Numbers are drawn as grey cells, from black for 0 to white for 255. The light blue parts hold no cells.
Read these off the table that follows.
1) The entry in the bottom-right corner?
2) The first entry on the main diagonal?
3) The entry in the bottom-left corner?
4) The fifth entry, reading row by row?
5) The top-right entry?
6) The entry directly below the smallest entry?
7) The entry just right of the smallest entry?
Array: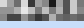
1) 97
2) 217
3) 135
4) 55
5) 121
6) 121
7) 160
